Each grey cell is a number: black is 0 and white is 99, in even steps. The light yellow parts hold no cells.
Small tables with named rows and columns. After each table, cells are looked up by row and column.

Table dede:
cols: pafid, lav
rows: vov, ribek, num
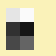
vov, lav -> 97
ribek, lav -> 8
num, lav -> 39
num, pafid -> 28
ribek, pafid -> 19
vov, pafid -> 89

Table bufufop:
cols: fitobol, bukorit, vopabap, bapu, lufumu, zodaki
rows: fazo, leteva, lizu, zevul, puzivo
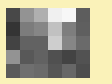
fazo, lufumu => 96
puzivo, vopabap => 41
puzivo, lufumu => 40
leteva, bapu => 75
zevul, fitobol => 57
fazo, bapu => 93
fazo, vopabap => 68
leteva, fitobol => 20
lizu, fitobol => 26
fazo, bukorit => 57
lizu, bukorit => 38
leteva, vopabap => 52
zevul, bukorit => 34
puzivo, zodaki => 30
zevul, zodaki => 32
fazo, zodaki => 36

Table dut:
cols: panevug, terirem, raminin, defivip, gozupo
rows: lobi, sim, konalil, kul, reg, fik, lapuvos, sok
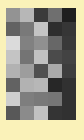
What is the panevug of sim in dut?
38
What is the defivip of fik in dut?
15
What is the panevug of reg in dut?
69
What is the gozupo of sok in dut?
19
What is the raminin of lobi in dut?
23
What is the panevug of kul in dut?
76

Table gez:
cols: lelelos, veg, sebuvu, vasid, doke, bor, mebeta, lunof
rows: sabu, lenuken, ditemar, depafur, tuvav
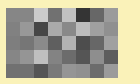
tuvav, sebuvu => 33
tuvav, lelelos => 44
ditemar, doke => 69
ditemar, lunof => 62
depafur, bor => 33
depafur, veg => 58
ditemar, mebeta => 40
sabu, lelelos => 52
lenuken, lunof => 56
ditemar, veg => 46
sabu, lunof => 60
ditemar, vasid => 37
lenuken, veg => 59
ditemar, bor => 30
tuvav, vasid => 47
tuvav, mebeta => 42
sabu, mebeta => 40

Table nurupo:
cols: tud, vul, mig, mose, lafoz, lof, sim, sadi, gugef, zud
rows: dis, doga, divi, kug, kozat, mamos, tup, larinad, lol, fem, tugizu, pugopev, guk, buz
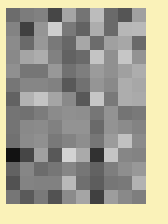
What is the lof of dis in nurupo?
45
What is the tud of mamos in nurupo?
46
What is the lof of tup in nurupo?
34
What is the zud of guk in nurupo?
69
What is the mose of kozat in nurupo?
59
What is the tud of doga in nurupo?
51
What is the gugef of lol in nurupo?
54
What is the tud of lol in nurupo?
45
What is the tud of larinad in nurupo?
45

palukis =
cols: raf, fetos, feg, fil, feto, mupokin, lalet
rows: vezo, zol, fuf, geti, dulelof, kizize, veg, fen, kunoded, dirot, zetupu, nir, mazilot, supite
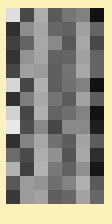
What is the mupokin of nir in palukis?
56
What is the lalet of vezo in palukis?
7
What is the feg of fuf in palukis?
65
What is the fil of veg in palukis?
45
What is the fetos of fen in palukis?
27
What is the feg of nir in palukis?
69
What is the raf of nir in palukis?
69
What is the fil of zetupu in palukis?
56
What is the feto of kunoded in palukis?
53

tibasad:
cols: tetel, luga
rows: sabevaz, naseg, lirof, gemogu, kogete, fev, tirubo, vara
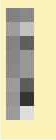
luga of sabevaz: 53
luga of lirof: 37
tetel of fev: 60
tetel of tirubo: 58
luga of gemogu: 59
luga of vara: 86
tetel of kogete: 53
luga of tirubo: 20
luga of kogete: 59
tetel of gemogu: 52
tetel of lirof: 51
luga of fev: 36
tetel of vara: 60
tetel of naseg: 61
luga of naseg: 75
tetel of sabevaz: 50

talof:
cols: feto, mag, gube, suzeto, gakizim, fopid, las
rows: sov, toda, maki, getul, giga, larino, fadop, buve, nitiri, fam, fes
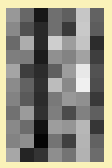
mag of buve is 60
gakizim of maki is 61
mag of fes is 14
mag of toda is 31
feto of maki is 41
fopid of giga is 90

